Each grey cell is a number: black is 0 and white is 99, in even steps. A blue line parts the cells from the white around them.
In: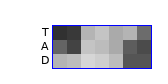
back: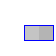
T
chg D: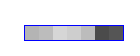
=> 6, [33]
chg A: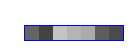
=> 4, [73]
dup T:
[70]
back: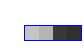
T

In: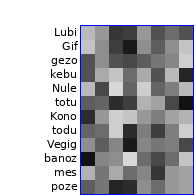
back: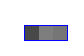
Vegig
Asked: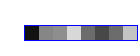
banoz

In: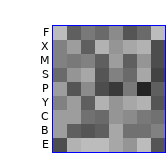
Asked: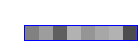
X
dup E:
[73]
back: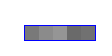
C
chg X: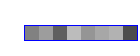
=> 4, [69]
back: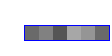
S
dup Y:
[69]
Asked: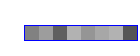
Y

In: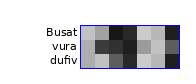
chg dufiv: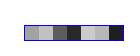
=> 1, [67]
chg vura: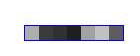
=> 5, [60]
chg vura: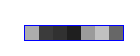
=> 7, [36]
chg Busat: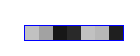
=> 5, [79]
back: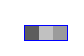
vura

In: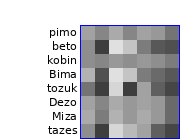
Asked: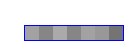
pimo
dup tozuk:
[24]
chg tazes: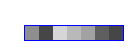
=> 2, [24]

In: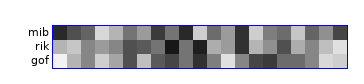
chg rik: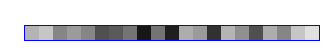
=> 20, [74]
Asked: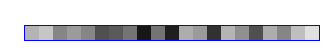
rik
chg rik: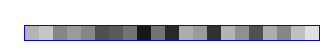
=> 11, [12]

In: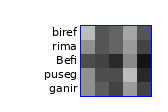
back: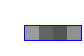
rima
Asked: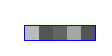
biref
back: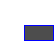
puseg

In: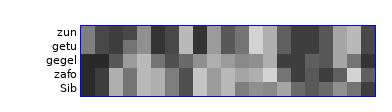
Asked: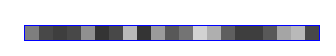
zun
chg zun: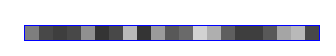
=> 12, [45]

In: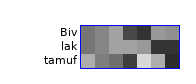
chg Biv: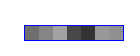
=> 1, [46]
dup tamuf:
[67]
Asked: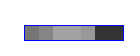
lak
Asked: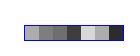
tamuf
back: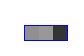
Biv
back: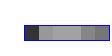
lak
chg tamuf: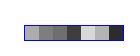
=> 6, [67]

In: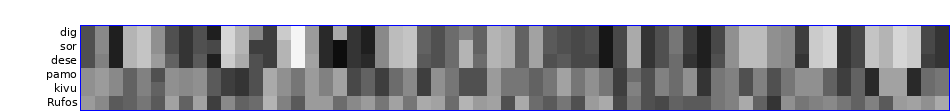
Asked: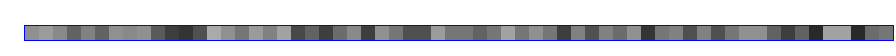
kivu
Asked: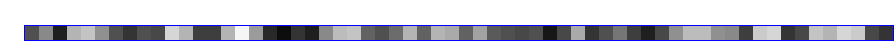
sor
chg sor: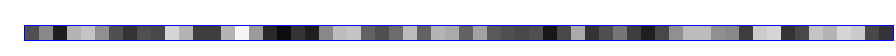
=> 28, [70]

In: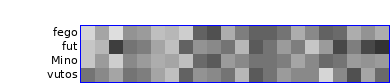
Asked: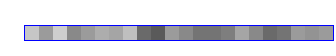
Mino
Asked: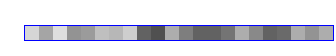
fego
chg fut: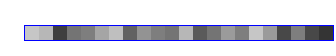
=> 10, [53]
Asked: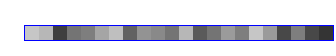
fut
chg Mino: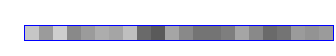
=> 11, [60]

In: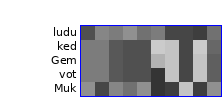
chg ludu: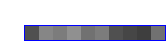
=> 7, [27]
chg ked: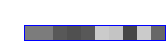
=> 5, [31]
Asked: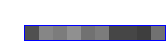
ludu

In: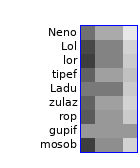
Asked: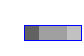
tipef
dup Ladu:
[47]
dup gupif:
[59]

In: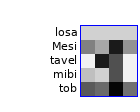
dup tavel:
[94]
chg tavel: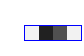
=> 2, [10]
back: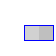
mibi
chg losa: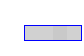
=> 3, [81]
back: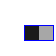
Mesi
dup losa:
[81]
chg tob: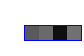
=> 3, [2]

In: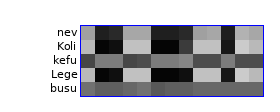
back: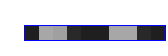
nev
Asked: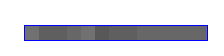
busu

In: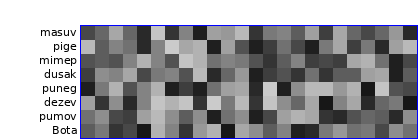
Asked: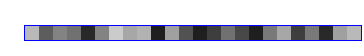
pige
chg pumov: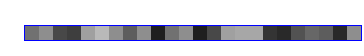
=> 16, [69]
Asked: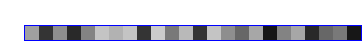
dezev
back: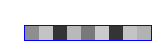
dezev
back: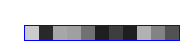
puneg

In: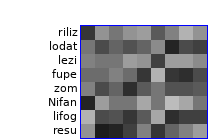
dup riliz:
[57]
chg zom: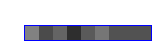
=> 9, [35]
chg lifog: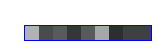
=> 3, [32]
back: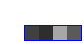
lifog
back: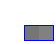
lezi

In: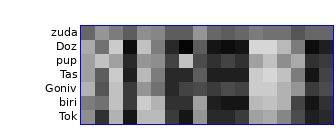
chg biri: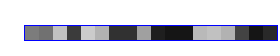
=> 18, [19]
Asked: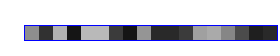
Tok
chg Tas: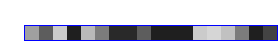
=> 17, [8]
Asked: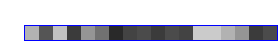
Goniv

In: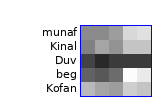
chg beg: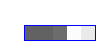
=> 2, [34]
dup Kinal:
[76]
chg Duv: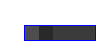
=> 1, [26]
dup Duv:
[23]
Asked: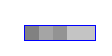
Kinal
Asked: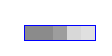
munaf

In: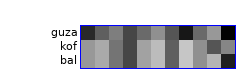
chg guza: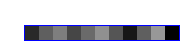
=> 9, [41]
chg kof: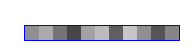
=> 1, [59]
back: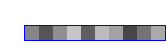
kof
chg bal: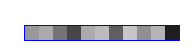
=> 5, [63]

